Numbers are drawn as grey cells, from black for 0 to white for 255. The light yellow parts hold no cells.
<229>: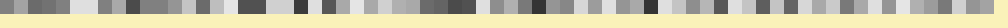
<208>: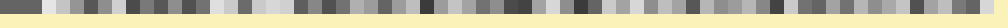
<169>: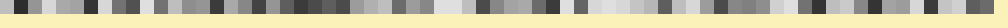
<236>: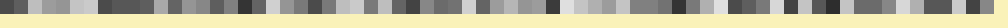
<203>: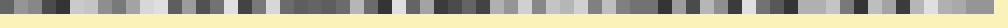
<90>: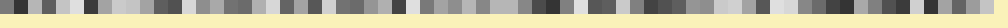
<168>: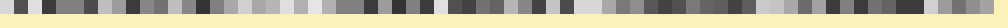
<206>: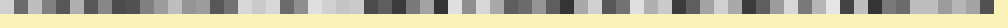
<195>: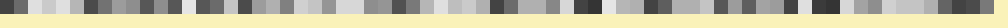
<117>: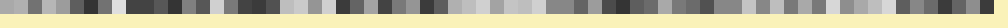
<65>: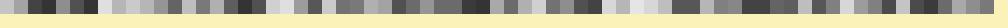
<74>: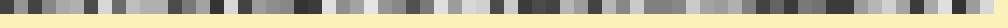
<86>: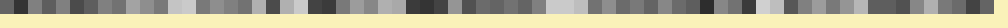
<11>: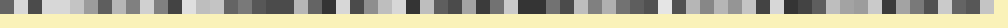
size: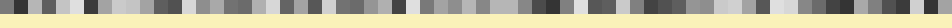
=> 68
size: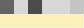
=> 6
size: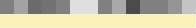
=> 14
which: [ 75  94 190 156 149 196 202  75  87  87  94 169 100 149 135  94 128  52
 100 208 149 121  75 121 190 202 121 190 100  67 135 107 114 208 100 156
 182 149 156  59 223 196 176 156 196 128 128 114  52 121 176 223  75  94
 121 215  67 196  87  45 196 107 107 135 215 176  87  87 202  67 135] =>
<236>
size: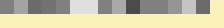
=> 15
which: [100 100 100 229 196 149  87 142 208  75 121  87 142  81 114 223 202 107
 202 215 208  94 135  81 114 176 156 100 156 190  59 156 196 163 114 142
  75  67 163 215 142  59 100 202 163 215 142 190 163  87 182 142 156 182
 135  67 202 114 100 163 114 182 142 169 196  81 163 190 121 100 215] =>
<208>
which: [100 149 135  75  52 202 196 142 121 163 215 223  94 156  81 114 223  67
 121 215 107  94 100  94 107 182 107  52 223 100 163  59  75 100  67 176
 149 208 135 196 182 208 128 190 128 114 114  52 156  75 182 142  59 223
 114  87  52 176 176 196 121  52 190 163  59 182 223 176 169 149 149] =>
<203>

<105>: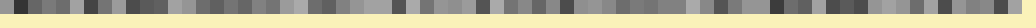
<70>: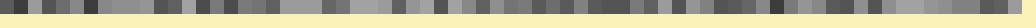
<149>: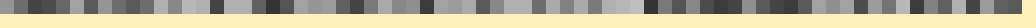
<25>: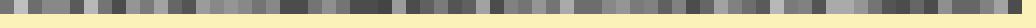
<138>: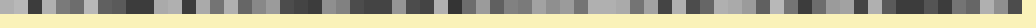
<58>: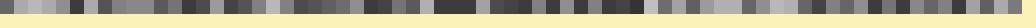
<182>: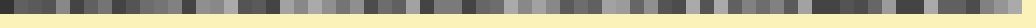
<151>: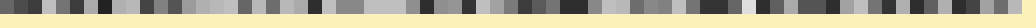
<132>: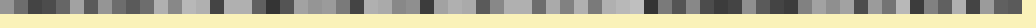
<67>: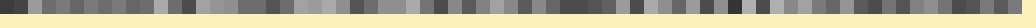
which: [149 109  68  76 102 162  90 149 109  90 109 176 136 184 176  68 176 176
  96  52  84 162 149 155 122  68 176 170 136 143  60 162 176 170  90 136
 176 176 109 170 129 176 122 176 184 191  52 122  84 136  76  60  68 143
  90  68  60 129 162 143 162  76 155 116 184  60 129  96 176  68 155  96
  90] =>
<132>
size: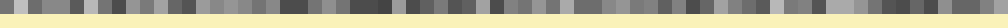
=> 72
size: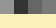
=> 4
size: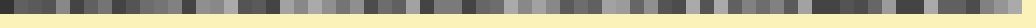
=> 73

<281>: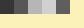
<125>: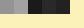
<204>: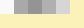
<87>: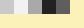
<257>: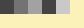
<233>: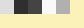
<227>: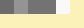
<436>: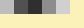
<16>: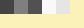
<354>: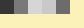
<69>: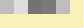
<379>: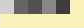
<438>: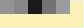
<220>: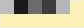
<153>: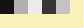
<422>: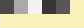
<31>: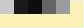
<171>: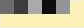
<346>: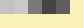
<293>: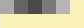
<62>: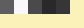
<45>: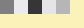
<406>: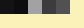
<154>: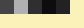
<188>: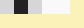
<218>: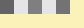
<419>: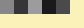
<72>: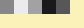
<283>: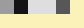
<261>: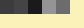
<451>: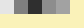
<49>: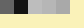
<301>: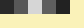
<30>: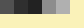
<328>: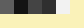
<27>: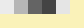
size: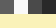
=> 4
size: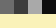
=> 4
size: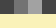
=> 4
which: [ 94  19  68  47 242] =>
<328>
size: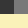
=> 2
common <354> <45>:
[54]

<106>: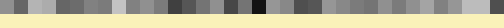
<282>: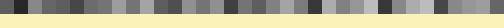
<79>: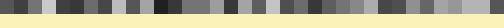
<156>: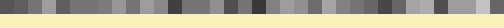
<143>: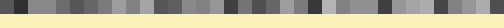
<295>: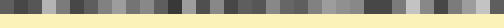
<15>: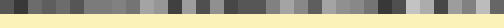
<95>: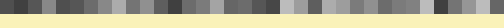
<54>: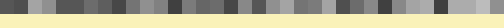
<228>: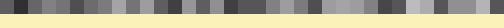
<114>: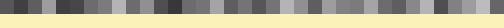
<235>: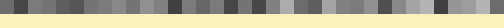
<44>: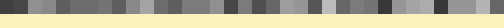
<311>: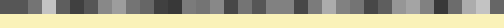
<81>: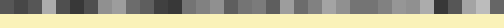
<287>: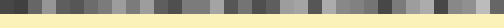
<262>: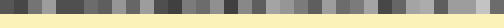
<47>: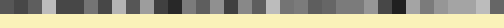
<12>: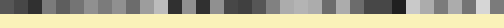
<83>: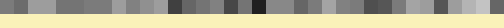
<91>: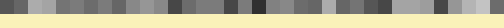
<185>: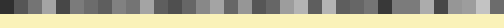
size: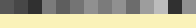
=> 14
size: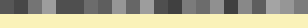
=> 22

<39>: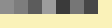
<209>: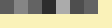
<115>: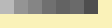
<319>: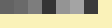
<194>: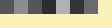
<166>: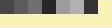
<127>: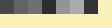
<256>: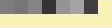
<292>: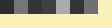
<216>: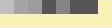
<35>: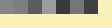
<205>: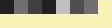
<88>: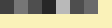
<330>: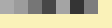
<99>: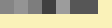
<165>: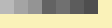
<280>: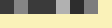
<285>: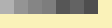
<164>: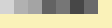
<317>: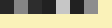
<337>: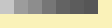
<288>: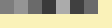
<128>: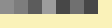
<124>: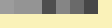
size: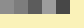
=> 5
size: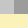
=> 2

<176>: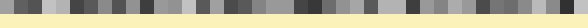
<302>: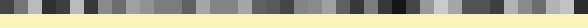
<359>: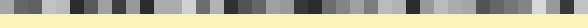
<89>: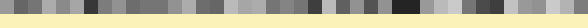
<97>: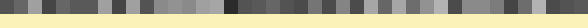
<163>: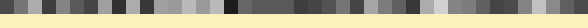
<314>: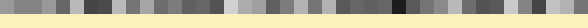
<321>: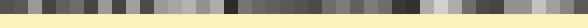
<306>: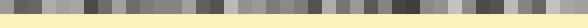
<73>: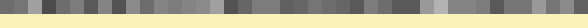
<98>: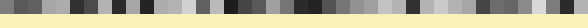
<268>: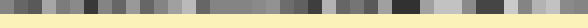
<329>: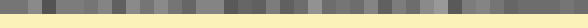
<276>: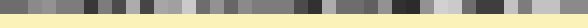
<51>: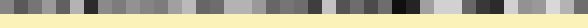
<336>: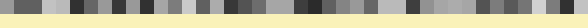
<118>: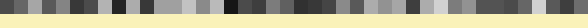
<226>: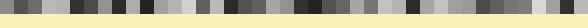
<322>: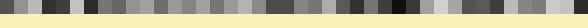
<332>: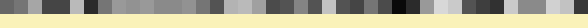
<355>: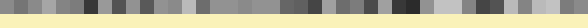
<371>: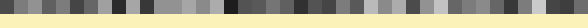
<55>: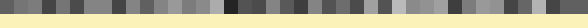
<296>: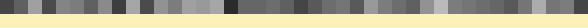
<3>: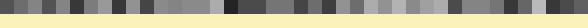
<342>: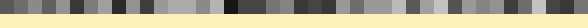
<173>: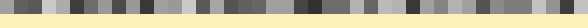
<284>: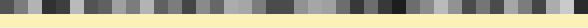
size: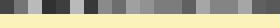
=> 20
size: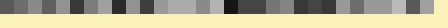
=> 31
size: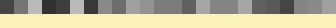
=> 24
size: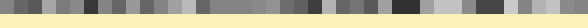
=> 42

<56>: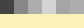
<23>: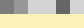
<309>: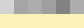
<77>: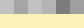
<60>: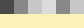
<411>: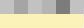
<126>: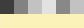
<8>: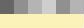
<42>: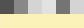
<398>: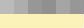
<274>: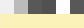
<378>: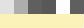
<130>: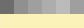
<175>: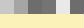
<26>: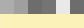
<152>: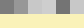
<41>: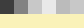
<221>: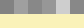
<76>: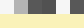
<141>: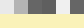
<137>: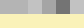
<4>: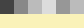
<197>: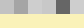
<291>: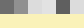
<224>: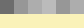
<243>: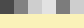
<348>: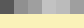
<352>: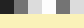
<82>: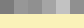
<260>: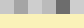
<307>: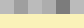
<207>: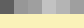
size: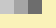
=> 3
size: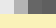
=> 4
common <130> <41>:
[187]
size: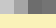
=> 4
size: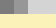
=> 4
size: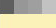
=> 4

